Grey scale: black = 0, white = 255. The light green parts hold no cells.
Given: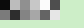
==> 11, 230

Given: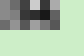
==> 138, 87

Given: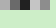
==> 175, 141

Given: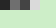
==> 38, 218

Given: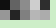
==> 15, 172

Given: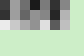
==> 62, 191
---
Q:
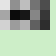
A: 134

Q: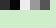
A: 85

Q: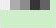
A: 140

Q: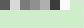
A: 144

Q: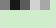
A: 126

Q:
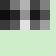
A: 88

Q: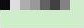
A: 130

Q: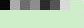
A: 109

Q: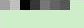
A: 99

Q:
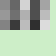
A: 140
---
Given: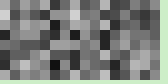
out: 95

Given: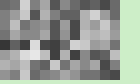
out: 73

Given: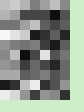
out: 192

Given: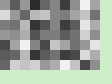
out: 241

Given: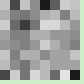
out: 205
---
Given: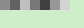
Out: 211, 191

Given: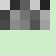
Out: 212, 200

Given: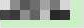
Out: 222, 213

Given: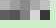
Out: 213, 192

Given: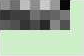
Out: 200, 190

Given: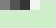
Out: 243, 126

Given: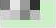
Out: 230, 208

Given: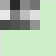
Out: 232, 223

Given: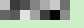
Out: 226, 202
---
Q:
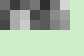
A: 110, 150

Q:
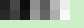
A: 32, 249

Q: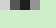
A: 210, 147

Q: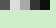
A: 85, 14

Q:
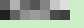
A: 97, 63

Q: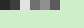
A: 40, 91

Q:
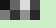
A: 19, 39

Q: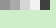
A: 147, 64
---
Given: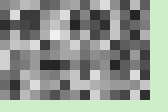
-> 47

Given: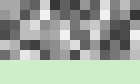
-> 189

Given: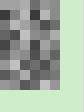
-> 150

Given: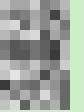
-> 105

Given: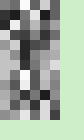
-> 64
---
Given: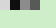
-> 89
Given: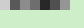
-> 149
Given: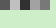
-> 120
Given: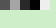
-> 238
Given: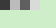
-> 218
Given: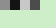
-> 76
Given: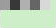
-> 216
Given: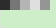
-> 149
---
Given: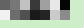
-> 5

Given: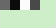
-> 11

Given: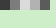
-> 59

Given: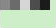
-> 27

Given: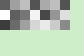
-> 60

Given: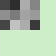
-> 45

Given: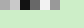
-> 18

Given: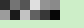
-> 6

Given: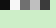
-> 14
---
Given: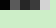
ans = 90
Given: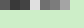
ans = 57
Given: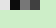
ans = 12
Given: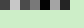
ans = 199
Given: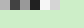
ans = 66
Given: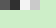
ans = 48
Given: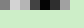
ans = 211
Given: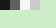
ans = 96
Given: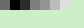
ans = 2
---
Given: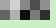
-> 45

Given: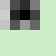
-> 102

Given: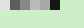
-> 22

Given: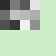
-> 144

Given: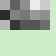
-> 109

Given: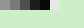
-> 231

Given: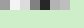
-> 190

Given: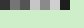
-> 29

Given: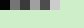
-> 204

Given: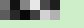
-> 178
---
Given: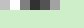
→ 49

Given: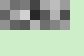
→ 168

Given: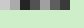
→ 160

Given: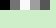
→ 249

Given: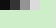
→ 52

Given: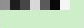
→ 89

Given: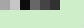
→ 103

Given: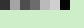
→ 186
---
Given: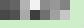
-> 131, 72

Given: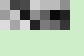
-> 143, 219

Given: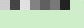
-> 34, 205

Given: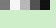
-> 17, 121

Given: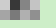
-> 196, 165

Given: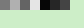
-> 68, 121

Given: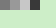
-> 57, 121
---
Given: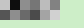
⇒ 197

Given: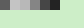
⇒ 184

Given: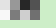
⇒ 227

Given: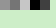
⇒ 148

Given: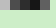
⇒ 96

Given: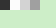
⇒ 211

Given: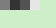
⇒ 125

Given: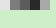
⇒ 168

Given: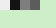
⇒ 126

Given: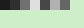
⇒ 177
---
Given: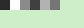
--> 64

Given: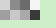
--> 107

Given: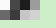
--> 59

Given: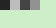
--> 68

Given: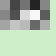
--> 69

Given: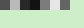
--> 40
